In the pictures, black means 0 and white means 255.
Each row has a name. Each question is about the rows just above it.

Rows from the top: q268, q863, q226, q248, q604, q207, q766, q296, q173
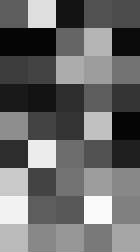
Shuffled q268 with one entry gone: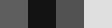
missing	[75]
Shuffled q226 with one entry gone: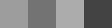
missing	[60]
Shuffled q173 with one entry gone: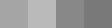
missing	[150]
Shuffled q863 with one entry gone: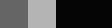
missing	[11]
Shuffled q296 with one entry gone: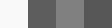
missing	[242]
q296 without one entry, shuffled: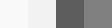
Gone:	[87]
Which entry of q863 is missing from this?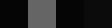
[180]

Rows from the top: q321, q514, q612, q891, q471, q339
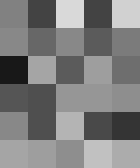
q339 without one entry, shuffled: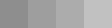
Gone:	[165]
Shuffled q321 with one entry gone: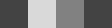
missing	[209]
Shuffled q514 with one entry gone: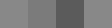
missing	[103]
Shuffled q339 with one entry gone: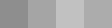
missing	[158]
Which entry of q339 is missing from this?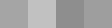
[172]
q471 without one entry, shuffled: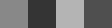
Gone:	[73]

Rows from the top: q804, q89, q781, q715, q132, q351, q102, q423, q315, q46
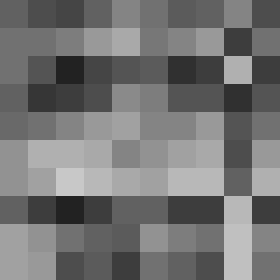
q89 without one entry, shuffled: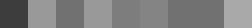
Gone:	[119]
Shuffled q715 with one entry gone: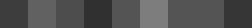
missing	[138]
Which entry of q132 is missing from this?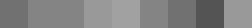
[105]
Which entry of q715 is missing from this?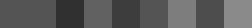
[54]

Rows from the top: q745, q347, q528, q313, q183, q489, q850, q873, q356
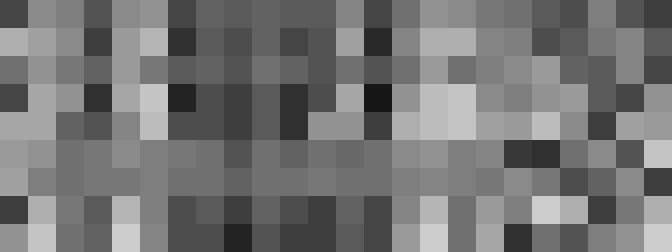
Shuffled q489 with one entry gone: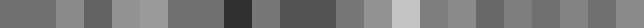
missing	[56]
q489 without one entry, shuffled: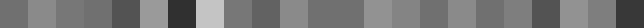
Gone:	[104]

